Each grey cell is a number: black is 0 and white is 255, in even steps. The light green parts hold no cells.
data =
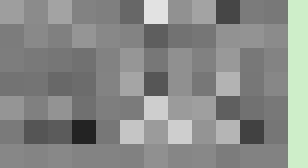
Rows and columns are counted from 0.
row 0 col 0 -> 158
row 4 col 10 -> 113
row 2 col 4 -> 130
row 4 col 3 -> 112
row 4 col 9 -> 95
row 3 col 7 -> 144
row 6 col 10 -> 130
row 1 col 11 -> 139
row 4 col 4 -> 126
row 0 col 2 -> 163
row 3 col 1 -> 116
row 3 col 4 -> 131
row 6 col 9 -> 124
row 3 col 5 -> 165
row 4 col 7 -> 155
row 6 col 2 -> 136
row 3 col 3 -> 108
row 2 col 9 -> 153
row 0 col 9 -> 70
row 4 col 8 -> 159
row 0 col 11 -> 120
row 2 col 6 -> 119
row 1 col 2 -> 128
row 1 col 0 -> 124

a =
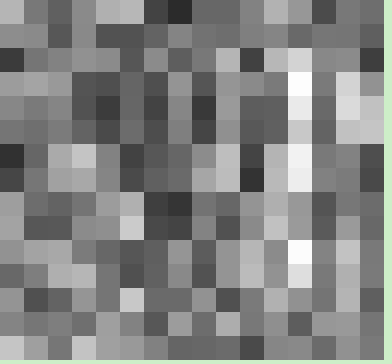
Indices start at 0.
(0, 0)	181
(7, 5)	74
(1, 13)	118
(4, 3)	82
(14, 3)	195
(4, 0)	135
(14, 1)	159
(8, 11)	175
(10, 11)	139
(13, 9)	173
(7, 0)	70
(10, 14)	194
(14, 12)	137
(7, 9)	188
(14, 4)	160
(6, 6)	87
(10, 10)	182
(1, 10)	127
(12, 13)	116
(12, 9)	80
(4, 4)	60
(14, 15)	121
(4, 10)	93
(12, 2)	99
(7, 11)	185
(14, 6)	129
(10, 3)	123
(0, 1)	120
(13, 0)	132
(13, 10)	120
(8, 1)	109
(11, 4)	117
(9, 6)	73
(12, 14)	180
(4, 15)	193
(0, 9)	103
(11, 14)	176

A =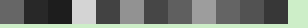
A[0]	102
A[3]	212
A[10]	82
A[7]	95

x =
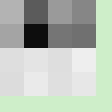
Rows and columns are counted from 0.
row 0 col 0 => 179
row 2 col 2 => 221
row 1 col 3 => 111
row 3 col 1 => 234
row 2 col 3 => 238
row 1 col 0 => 164

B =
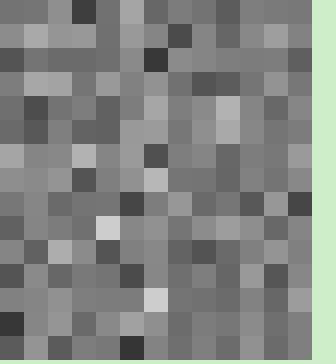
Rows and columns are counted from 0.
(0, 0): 114
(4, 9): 177
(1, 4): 112
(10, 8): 83
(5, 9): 168
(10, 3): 139
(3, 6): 146
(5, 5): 153
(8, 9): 118
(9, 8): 140
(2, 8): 133
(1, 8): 132
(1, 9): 102
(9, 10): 142
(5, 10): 135
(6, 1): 133
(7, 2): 148
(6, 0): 165
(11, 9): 102
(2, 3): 107
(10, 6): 136
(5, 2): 127
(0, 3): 62
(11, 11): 86
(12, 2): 145
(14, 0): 91
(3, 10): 117
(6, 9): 103
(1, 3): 152
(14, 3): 125
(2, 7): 139
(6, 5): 154
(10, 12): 128
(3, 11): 147
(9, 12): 132
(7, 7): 117

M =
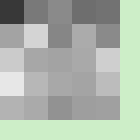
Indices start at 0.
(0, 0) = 56
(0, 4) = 114
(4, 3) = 158
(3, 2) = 168
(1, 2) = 134
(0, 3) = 110
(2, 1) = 167
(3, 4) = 188
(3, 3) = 164

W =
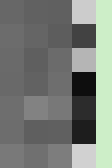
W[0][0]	103
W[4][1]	130
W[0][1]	97
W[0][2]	96
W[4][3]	44
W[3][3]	14
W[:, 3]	[204, 66, 181, 14, 44, 29, 209]
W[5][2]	96
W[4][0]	110
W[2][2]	107

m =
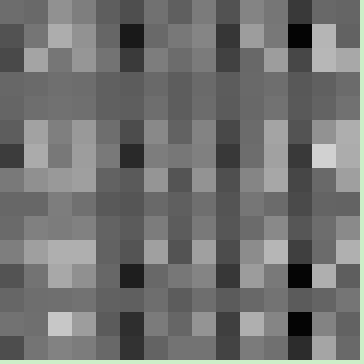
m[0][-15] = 109
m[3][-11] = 96
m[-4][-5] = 156
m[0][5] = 78
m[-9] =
[60, 171, 120, 157, 121, 41, 125, 119, 128, 56, 109, 161, 57, 209, 172]
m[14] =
[77, 116, 130, 124, 104, 50, 99, 115, 115, 67, 123, 112, 44, 165, 105]
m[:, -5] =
[132, 157, 104, 105, 104, 107, 109, 133, 118, 107, 140, 156, 104, 175, 123]
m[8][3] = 112
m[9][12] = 86
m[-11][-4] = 114
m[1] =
[82, 117, 173, 146, 102, 25, 105, 120, 133, 54, 157, 120, 4, 181, 98]
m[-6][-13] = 124
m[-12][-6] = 92
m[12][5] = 95
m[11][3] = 144
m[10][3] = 175
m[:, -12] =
[126, 146, 150, 109, 111, 153, 157, 159, 112, 129, 175, 144, 114, 157, 124]
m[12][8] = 110
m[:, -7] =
[123, 133, 123, 106, 108, 131, 128, 147, 111, 121, 160, 132, 110, 148, 115]
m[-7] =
[103, 103, 125, 112, 89, 85, 105, 95, 111, 84, 118, 107, 74, 100, 99]
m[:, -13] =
[145, 173, 118, 111, 113, 127, 120, 153, 125, 124, 175, 168, 111, 199, 130]
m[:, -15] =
[109, 82, 73, 103, 101, 93, 60, 121, 103, 106, 126, 83, 102, 114, 77]
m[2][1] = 164
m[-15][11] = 118
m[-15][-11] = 94
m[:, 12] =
[57, 4, 71, 88, 89, 83, 57, 70, 74, 86, 63, 5, 91, 4, 44]
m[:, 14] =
[101, 98, 168, 107, 113, 174, 172, 159, 99, 138, 176, 94, 117, 98, 105]

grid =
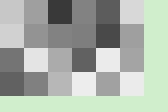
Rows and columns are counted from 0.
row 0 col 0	198
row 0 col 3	131
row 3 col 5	235
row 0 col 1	158
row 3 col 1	127
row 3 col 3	238
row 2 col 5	164
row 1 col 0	208

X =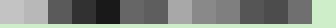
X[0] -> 195
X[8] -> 137
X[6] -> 94
